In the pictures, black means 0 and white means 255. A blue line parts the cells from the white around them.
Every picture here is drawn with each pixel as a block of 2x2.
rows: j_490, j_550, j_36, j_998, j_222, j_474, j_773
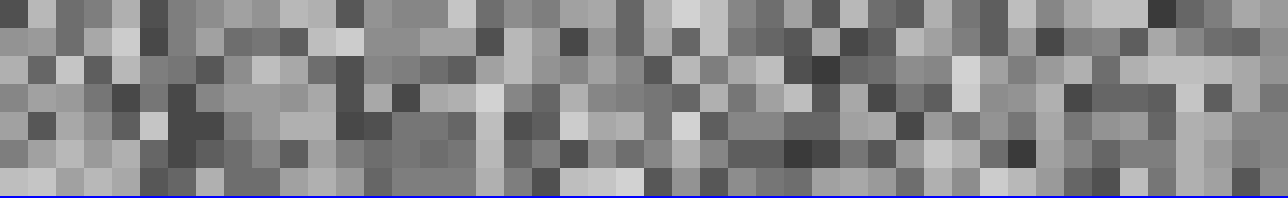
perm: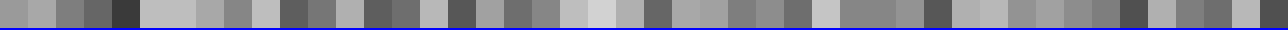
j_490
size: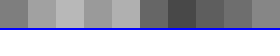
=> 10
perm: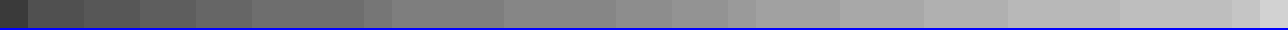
j_36
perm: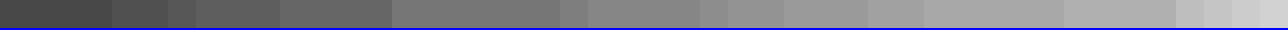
j_222
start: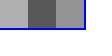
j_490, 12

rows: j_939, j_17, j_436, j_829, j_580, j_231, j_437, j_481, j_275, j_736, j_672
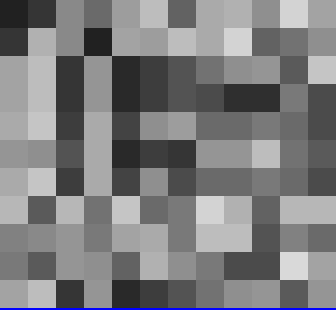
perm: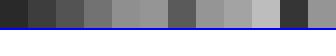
j_672
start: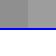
j_580, 6
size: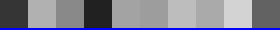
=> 10
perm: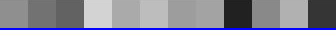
j_17

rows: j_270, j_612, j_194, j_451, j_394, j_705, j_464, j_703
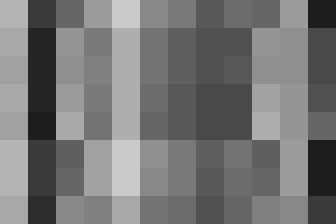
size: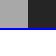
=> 2
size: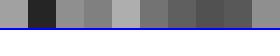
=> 10

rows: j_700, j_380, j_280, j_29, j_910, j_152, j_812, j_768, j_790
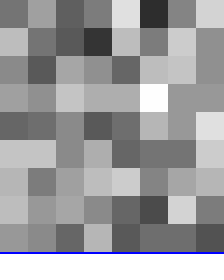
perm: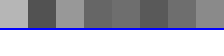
j_790
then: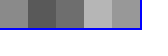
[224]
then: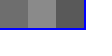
[110]
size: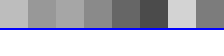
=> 8
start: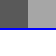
j_280, 2
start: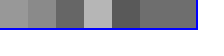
j_790, 1

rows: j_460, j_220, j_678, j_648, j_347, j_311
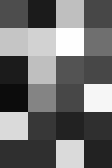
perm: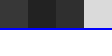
j_347
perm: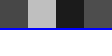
j_460
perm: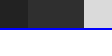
j_311

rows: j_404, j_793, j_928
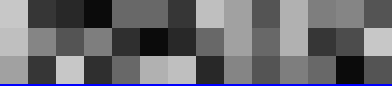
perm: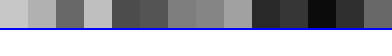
j_793
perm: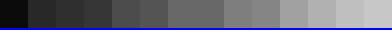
j_793
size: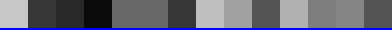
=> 14
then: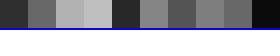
[84]
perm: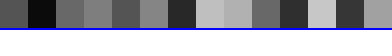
j_928
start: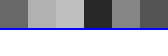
j_928, 5

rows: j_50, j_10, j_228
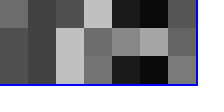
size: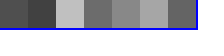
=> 7
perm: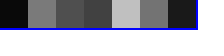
j_228
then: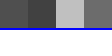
[136]
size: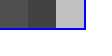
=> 3
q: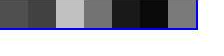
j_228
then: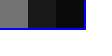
[122]

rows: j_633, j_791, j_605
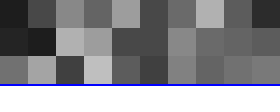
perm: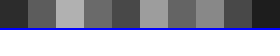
j_633
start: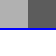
j_633, 8
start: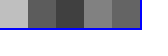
j_605, 4
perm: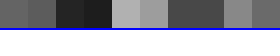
j_791

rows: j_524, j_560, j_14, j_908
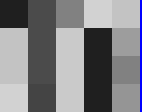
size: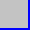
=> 1
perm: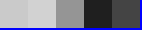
j_908
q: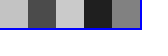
j_14
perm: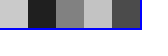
j_14
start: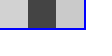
j_908, 1

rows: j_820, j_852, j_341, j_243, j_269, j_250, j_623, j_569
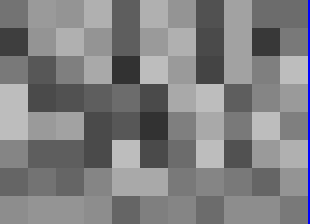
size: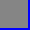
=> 1
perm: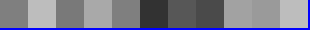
j_269
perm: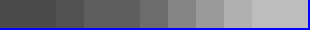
j_250
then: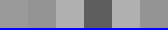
[81]

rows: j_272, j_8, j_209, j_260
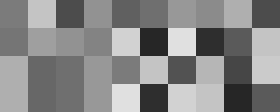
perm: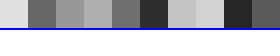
j_260
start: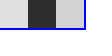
j_260, 5
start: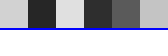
j_8, 5
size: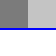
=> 2

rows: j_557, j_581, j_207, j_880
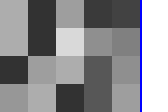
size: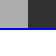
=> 2
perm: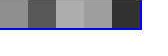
j_207
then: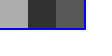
[158]
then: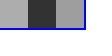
[58]
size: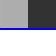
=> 2

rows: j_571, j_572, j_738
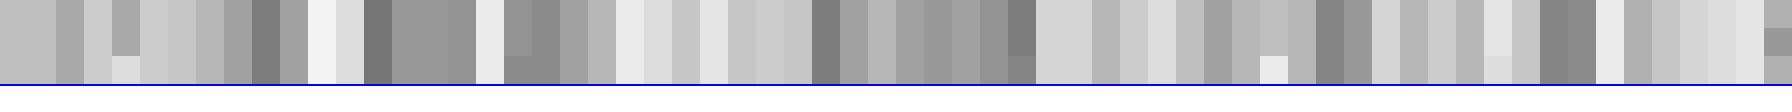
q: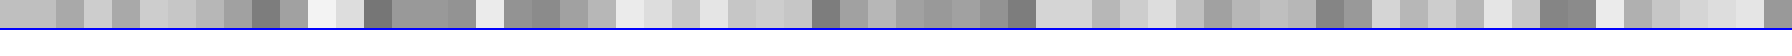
j_572
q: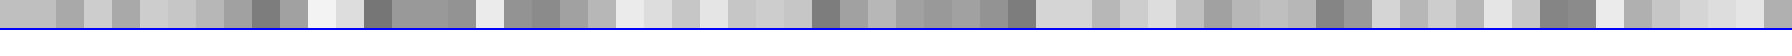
j_571
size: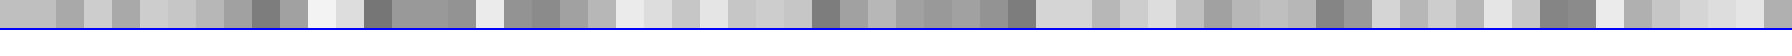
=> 64
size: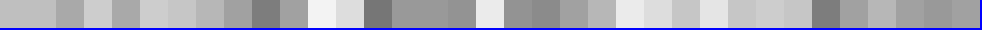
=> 35

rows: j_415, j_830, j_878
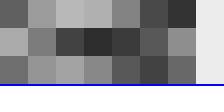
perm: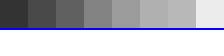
j_415
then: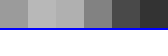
[236]
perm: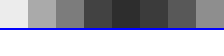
j_830
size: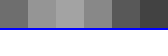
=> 6
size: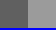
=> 2

